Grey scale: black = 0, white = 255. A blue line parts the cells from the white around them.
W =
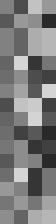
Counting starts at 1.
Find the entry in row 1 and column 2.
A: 77
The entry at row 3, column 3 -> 173
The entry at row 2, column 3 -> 141
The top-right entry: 152
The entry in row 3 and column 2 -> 100
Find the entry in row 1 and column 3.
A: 194
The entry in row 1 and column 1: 129
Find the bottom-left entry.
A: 141
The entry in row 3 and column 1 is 129

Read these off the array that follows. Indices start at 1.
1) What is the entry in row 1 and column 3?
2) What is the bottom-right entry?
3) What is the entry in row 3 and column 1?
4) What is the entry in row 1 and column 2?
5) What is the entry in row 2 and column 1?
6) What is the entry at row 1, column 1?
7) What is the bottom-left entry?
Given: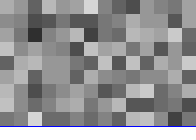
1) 98
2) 119
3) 162
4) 151
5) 140
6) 173
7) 119

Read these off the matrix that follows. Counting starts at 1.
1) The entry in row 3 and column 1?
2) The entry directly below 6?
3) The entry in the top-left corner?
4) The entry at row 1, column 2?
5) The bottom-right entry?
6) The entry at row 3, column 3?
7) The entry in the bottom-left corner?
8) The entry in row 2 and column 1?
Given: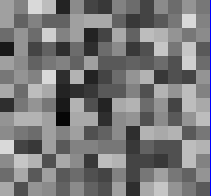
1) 108
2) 130
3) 160
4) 130
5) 89
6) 108
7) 169
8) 160
